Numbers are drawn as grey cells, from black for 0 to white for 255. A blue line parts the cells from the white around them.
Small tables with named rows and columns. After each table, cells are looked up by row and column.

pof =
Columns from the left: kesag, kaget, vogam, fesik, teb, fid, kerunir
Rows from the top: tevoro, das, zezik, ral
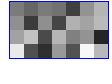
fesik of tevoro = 114
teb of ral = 82
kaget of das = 59
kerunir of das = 186
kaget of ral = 80
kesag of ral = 233
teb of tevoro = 64
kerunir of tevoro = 181
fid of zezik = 147
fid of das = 163
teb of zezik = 128
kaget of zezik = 194
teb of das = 177
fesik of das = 69
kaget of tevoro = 102
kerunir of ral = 185
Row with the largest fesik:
zezik

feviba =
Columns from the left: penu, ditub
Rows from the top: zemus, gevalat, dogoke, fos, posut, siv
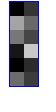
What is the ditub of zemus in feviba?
53
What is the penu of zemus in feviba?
2
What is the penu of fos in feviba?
22
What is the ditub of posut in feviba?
43
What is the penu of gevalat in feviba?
164
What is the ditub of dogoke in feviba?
70
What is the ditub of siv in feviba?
60
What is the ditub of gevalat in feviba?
105
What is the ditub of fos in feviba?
200
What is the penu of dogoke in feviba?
119
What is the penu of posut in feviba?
1

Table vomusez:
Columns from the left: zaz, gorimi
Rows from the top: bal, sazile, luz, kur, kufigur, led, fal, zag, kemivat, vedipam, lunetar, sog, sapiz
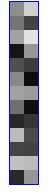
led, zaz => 136
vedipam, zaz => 187
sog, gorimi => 187
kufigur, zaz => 79
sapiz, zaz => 41
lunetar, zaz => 68
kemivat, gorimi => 54
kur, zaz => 21
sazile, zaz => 118
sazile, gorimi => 67
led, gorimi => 13
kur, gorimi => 151
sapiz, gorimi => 150
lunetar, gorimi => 67
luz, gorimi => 226
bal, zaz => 142

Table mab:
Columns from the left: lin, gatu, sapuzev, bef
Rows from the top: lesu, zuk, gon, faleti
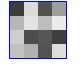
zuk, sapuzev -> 189
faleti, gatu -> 176
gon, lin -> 206
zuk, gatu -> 227
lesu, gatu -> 219
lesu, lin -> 60
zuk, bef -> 235
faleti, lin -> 194
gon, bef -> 63
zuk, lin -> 183
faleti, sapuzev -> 83
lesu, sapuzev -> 82
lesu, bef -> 158
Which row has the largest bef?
zuk

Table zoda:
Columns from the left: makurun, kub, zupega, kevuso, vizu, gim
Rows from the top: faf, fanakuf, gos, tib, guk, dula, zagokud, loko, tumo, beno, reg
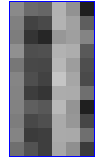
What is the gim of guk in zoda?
78
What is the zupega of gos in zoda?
38
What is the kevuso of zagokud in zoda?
172
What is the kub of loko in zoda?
95
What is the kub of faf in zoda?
107
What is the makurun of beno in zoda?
132
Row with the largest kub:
faf

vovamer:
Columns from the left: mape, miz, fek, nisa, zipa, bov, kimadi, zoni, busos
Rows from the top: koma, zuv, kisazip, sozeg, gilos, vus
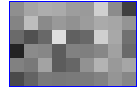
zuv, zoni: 166
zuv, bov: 156
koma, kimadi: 208
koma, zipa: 157
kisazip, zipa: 96
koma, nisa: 170
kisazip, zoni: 168
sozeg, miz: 139
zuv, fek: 138
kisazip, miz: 81
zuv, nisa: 153
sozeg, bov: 127
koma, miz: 165
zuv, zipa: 145
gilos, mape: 129

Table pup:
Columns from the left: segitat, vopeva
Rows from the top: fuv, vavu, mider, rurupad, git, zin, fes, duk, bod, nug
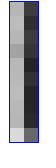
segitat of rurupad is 163
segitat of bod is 182
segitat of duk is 184
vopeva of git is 36
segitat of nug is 218
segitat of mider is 182
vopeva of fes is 37
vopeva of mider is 60
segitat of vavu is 188
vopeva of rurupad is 53
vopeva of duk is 38
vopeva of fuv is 61
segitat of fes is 188
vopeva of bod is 42
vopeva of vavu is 46
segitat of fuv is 182
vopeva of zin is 50
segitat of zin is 185
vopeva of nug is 104
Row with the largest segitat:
nug

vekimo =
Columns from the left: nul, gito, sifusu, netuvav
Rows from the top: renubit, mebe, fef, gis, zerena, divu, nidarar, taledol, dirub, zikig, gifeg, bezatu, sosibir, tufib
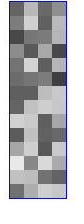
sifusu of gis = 169
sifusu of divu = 124
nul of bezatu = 233
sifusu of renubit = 105
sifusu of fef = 123
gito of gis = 89
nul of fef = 72
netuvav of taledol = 199
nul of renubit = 100
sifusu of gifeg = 88
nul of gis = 141
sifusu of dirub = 95
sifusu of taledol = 206
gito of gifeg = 207
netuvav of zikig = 104
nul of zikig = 92
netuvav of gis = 72
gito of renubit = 185
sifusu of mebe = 96

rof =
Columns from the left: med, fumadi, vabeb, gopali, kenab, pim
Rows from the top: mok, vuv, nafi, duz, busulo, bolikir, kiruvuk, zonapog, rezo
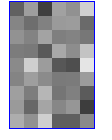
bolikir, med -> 132
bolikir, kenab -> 123
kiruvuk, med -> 159
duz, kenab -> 141
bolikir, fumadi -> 158
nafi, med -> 146
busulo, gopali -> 87
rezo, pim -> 138
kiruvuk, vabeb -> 182
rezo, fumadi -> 145
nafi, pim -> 119
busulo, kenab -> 78
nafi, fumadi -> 131
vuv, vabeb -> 129
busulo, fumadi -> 207
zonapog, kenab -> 150

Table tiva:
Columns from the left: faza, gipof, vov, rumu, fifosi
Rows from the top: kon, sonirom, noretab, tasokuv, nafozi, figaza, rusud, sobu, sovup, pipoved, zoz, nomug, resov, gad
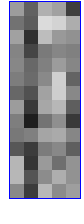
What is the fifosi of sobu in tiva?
94
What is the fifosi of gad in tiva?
158
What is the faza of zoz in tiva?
87
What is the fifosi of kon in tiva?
62
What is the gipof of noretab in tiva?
48
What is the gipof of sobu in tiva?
57
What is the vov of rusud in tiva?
162
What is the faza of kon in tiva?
156
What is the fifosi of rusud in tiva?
136

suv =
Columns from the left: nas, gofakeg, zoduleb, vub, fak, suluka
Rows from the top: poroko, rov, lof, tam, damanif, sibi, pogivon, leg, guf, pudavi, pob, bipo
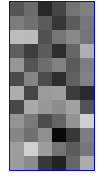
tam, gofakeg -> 61
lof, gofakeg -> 187
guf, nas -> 148
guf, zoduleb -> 76
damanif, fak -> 89
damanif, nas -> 151
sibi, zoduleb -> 76
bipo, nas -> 157
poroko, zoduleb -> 40
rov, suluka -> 119
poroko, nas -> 86
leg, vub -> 142
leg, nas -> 72
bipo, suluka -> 171
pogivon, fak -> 59
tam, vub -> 45
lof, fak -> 137
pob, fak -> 91
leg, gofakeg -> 169
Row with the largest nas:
lof

